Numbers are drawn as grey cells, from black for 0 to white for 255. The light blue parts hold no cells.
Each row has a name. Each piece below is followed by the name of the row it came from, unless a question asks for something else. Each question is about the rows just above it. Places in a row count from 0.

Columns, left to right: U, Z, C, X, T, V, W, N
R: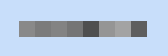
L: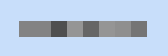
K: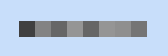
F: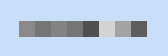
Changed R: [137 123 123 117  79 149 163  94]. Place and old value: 2, [131]
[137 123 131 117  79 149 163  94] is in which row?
R
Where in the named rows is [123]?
R, 1

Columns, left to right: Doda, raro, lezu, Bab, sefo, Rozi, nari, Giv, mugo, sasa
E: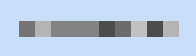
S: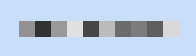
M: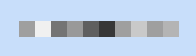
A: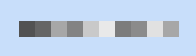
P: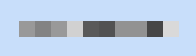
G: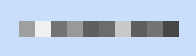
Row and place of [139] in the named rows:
A, 7
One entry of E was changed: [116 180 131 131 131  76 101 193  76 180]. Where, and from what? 6, [108]
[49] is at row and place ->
S, 1
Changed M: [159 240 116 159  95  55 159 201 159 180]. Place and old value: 3, [153]
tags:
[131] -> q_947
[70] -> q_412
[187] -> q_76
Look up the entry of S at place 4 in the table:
q_412

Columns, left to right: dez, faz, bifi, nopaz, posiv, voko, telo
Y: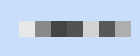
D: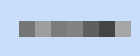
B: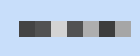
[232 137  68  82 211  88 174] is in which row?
Y
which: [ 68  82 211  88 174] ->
Y
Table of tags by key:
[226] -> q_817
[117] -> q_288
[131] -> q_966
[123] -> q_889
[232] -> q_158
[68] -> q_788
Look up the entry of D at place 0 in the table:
q_288
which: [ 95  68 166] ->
D
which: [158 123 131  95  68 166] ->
D
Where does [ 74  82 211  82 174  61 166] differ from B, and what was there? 0, [68]
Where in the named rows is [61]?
B, 5

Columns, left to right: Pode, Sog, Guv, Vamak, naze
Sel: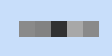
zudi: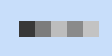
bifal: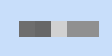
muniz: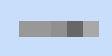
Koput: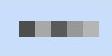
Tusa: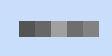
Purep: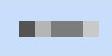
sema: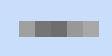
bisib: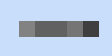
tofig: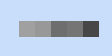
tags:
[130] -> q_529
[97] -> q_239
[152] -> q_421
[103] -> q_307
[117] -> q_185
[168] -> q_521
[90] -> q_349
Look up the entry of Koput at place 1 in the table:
q_521
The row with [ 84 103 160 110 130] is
Tusa
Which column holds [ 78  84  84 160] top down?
Pode
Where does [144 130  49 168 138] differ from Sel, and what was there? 0, [138]
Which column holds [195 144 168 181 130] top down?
naze
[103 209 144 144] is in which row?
bifal
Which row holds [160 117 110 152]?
sema

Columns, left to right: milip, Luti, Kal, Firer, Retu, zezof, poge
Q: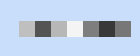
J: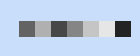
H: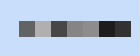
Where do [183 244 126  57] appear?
Q
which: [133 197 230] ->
J
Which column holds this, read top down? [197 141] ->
Retu
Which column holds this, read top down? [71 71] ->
Kal

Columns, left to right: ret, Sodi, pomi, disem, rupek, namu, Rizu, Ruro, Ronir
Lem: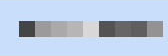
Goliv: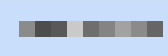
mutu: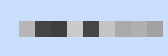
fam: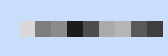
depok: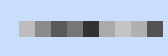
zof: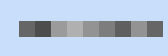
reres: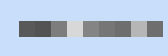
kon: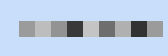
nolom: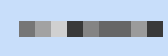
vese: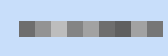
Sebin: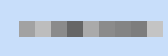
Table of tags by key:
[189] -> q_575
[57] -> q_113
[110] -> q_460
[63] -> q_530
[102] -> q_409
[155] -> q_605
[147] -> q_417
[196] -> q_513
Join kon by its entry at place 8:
q_605
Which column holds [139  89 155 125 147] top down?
pomi

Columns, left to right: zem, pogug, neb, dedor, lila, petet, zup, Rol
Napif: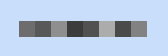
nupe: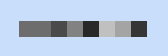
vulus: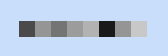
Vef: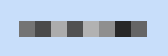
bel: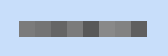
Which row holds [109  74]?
nupe
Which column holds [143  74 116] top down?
neb
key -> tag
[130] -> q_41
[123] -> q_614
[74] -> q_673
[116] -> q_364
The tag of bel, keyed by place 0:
q_614
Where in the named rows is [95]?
bel, 7

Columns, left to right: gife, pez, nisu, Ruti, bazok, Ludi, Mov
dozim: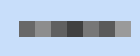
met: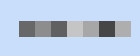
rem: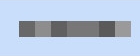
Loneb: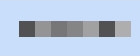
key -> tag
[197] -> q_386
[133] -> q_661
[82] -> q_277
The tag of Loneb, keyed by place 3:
q_661
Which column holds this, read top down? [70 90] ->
Ludi

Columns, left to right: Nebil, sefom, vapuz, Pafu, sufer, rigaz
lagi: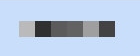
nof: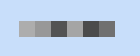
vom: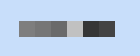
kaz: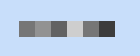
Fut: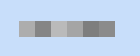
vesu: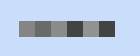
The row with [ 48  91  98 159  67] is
lagi
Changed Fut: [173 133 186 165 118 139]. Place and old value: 4, [126]

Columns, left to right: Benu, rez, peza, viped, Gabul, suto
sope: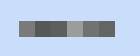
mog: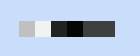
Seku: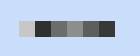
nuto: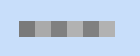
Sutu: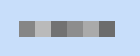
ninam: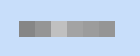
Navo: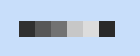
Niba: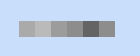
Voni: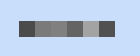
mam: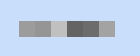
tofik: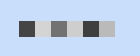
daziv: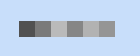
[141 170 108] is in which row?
Sutu
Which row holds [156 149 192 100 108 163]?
mam
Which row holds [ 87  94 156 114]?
sope
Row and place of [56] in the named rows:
Seku, 5

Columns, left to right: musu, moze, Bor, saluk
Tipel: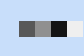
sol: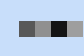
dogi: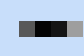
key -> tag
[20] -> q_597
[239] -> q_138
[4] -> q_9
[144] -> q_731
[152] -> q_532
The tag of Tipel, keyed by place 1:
q_731
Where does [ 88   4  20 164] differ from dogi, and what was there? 3, [158]
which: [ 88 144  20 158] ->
sol
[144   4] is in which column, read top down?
moze

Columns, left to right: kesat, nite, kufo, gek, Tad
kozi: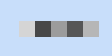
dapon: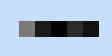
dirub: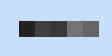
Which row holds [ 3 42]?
dapon
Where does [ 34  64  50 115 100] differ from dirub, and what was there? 2, [56]
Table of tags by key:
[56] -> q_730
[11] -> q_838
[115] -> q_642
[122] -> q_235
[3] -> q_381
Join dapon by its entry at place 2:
q_381

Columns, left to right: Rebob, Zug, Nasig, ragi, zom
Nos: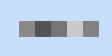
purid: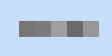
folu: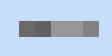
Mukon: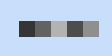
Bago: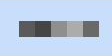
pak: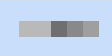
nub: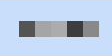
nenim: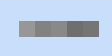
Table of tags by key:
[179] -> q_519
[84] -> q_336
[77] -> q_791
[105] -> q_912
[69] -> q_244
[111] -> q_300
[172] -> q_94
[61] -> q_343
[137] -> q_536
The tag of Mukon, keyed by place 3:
q_791
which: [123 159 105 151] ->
purid

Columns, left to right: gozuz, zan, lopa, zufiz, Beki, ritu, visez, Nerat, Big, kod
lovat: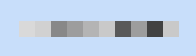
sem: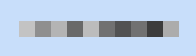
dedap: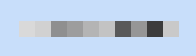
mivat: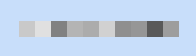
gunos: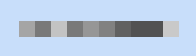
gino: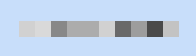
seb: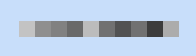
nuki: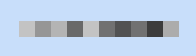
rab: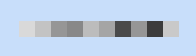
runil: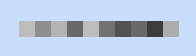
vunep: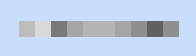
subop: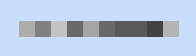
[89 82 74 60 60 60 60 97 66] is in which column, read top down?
Big
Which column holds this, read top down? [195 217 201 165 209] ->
gozuz

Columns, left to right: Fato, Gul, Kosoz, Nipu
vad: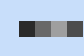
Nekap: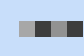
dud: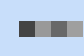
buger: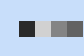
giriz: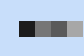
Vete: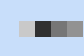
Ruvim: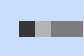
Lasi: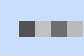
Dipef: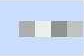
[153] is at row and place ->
dud, 1
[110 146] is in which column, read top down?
Kosoz
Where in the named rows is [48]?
Vete, 1
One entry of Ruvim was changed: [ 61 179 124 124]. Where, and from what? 0, [55]
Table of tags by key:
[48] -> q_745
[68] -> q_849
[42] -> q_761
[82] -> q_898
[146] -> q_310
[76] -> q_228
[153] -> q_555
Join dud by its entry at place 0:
q_849

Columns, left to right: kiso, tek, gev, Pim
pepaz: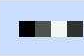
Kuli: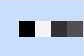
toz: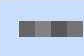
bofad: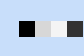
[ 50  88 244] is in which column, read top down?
gev
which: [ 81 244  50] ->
pepaz
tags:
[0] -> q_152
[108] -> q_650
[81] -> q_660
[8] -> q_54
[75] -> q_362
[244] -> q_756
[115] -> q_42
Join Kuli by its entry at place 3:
q_660
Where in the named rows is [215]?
bofad, 1

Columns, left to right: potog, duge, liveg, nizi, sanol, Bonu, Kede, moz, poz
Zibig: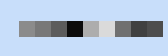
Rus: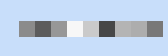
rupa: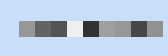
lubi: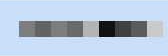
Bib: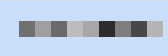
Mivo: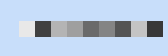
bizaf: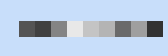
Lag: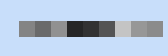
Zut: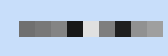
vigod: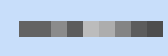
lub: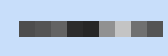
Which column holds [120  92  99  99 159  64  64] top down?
duge
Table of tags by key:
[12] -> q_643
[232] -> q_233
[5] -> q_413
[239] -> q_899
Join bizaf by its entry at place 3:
q_233
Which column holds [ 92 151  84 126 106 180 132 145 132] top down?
liveg
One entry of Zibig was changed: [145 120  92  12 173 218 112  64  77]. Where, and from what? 0, [139]
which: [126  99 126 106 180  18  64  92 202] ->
lubi
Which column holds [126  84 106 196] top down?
Kede
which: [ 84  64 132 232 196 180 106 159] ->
bizaf

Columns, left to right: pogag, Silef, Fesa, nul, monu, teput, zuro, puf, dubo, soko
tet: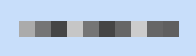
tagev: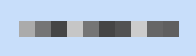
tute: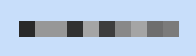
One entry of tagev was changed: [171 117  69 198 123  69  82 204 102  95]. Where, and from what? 4, [117]
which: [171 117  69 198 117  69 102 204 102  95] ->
tet
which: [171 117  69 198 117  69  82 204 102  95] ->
tagev

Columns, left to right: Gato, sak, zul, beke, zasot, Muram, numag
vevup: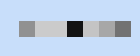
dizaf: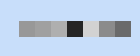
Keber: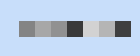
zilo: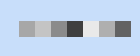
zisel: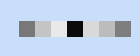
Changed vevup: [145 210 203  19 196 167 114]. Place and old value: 1, [203]
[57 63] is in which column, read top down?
beke
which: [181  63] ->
Keber
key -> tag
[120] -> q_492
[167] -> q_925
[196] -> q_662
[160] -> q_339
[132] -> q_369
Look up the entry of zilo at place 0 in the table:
q_925
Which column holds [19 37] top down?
beke
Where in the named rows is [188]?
zisel, 5

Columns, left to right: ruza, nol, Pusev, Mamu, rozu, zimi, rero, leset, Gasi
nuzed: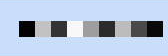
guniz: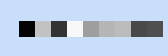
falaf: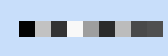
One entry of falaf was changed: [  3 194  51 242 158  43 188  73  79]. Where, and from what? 3, [248]
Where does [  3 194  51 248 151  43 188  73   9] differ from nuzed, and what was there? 4, [158]
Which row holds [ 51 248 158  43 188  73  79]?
falaf
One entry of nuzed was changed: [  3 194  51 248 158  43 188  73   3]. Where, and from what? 8, [9]
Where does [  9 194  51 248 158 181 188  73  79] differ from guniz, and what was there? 0, [3]
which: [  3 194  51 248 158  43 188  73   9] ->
nuzed

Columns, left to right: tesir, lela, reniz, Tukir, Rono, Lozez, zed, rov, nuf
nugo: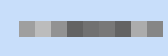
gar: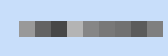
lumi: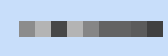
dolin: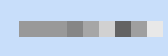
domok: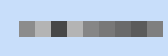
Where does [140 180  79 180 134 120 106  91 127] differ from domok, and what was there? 2, [71]
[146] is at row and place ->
nugo, 2
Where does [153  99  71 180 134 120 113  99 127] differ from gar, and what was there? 7, [91]
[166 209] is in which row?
dolin
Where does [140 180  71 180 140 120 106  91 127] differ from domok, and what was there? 4, [134]
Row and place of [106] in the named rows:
domok, 6

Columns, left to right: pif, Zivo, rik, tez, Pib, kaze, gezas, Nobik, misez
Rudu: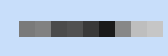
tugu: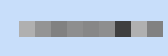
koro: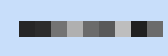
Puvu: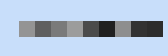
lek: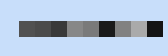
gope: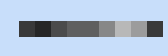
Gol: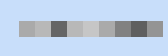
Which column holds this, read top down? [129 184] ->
gezas
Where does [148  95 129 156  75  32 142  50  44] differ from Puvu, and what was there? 2, [122]
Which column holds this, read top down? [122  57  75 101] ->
rik
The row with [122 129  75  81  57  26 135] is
Rudu
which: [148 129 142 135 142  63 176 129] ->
tugu

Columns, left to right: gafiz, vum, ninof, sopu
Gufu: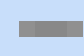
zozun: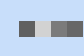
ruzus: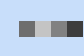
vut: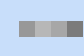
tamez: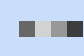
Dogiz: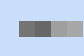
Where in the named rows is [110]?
ruzus, 0
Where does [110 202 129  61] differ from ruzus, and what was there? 1, [196]
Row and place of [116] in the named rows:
Dogiz, 0
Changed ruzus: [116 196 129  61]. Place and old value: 0, [110]

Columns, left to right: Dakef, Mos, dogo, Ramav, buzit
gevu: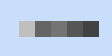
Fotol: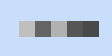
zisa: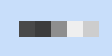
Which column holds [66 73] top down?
buzit
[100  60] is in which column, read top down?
Mos
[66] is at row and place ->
gevu, 4
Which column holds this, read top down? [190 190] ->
Dakef
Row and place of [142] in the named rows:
zisa, 2
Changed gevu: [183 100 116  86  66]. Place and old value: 0, [190]
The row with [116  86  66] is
gevu

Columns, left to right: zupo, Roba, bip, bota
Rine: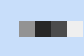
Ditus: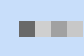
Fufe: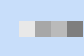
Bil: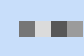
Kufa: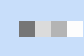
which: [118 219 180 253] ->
Kufa
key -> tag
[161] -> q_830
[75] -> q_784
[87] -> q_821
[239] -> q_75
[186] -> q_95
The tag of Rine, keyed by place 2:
q_784
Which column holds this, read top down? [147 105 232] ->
zupo
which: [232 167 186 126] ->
Fufe

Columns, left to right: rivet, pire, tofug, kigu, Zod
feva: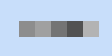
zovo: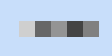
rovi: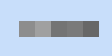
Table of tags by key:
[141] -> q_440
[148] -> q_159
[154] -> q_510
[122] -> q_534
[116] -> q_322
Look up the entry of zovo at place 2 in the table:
q_159
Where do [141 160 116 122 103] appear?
rovi

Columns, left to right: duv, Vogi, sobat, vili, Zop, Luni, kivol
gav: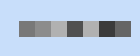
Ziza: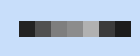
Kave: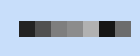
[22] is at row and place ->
Kave, 5
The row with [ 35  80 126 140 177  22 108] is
Kave
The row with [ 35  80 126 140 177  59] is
Ziza

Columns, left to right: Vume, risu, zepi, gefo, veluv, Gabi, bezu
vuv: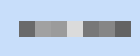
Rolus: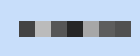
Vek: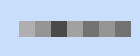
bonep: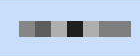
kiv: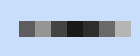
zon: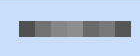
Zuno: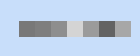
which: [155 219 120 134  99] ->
vuv
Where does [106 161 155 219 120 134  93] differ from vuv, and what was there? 6, [99]

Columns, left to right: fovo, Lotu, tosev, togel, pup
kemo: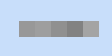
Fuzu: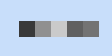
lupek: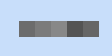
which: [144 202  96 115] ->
Fuzu
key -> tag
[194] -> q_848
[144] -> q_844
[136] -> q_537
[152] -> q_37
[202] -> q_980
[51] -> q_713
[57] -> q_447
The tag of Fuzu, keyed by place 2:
q_980
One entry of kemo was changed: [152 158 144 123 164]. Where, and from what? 3, [130]
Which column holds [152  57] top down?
fovo
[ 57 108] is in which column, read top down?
fovo

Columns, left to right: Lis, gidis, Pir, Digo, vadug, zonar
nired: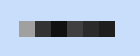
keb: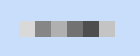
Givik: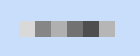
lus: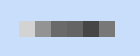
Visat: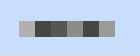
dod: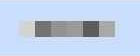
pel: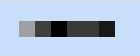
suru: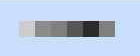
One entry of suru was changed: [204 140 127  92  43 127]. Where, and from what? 3, [86]
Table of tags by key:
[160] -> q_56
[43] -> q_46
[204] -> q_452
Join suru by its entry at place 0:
q_452
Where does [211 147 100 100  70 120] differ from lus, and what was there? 2, [106]
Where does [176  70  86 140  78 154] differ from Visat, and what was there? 4, [70]
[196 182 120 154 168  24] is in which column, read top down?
zonar

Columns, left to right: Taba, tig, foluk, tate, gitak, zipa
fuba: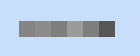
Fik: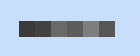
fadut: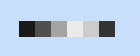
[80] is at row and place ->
fadut, 1
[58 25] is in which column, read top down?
Taba
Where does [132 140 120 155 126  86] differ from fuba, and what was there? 2, [126]
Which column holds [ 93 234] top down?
tate
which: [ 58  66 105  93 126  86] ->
Fik
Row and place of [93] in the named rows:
Fik, 3

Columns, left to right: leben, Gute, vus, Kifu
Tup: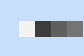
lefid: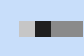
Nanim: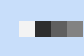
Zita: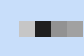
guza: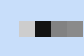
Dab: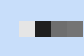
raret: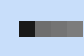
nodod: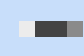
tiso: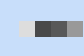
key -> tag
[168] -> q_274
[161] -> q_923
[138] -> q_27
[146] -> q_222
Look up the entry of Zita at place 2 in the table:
q_222
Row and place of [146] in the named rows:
Zita, 2
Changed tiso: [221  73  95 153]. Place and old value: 2, [88]
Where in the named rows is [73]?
tiso, 1
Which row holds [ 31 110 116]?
Dab
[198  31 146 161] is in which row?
Zita

